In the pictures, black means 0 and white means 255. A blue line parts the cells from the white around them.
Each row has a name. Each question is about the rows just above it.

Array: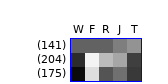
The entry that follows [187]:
[166]
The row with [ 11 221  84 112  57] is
(175)
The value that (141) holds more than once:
[98]
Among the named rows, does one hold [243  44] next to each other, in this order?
no
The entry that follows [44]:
[243]

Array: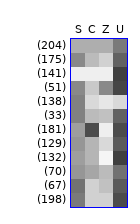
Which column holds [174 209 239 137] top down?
Z
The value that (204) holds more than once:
[174]
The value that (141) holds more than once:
[239]
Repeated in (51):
[137]
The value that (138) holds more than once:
[217]
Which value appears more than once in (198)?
[209]
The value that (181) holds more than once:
[76]

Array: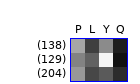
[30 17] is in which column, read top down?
Q
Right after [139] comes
[30]

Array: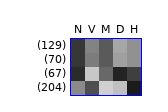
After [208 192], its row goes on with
[27]
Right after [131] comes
[90]

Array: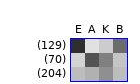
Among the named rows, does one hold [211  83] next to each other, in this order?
yes
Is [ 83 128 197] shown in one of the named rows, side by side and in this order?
yes
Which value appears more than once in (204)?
[189]
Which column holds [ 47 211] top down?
E

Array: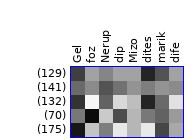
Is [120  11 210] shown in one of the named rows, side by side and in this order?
no
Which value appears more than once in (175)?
[232]
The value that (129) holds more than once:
[162]

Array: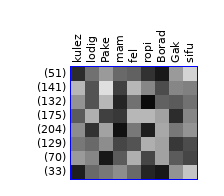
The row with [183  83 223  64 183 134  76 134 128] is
(141)
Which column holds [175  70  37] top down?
ropi
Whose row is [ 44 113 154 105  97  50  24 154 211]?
(51)
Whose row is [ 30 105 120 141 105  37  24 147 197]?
(33)
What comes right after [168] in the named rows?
[120]

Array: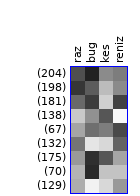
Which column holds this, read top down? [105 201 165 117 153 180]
raz
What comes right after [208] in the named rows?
[66]
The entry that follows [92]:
[188]

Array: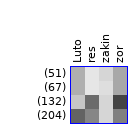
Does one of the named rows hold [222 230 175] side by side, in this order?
no
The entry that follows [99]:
[134]
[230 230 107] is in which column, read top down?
res
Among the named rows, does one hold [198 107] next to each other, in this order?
yes
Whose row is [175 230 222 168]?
(67)
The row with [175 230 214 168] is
(51)
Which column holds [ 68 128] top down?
zor

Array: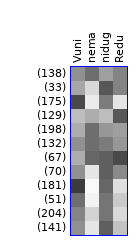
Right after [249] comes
[102]
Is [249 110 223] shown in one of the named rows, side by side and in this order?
no

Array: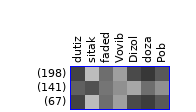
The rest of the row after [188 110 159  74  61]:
[89]
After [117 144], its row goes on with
[167 110 144]
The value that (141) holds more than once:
[144]
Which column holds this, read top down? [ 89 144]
Pob

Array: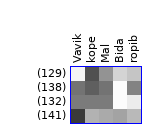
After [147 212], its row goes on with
[197]
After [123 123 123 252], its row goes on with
[236]
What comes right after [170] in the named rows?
[163]
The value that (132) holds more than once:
[123]
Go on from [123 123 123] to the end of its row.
[252 236]
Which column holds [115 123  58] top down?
Vavik

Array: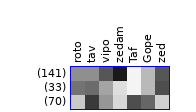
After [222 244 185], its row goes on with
[78]
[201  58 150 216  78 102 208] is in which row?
(70)
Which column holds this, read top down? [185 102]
Gope
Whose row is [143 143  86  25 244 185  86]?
(141)
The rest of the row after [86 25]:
[244 185  86]

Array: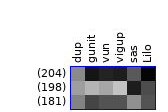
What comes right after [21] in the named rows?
[35]
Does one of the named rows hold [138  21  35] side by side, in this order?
yes
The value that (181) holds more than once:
[83]
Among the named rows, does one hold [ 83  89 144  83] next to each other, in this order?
no
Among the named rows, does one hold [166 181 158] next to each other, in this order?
no
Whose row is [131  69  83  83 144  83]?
(181)

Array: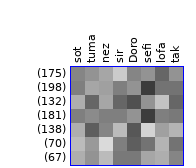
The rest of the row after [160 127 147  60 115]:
[115]
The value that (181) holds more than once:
[127]
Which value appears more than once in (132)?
[102]
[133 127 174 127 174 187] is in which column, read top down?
sot
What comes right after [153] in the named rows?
[218]
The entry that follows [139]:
[127]

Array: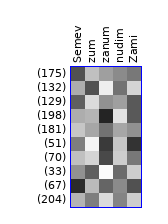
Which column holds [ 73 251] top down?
zanum
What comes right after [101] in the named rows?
[139]

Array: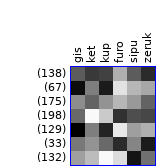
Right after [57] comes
[65]
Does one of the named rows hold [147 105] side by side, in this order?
yes
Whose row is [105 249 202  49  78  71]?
(198)

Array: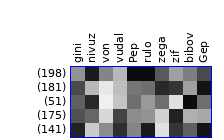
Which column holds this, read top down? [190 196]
vudal
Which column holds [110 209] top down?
zega
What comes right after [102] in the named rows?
[216]
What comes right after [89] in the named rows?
[160]

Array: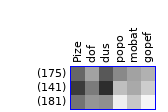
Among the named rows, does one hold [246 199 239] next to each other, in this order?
no
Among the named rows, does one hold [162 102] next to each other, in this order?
no

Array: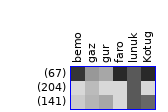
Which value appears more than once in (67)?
[41]
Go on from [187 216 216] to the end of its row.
[ 89 216]
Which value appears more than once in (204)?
[216]
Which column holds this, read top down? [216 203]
bemo
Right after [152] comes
[167]

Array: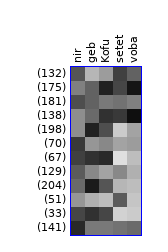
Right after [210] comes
[203]
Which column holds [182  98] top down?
geb
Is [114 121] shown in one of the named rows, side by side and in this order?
no

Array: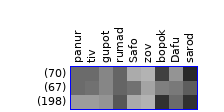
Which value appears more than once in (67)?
[113]
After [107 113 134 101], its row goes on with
[113 164 127 121  93]

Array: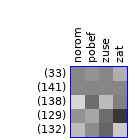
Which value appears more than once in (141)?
[134]
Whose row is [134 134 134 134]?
(141)
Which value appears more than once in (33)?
[134]
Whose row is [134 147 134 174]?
(33)
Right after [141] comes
[102]
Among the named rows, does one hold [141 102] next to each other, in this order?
yes
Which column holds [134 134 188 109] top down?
zuse

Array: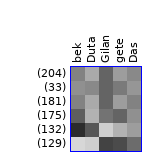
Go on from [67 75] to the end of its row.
[108]
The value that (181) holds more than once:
[130]
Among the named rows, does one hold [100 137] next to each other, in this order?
no
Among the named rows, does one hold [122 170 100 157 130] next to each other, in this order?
no
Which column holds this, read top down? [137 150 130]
Das
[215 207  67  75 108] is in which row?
(129)

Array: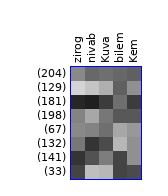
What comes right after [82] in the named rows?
[125]
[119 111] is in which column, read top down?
Kuva
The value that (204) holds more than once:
[104]
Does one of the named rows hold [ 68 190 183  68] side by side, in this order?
yes
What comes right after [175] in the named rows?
[96]
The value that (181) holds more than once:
[60]
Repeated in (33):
[68]

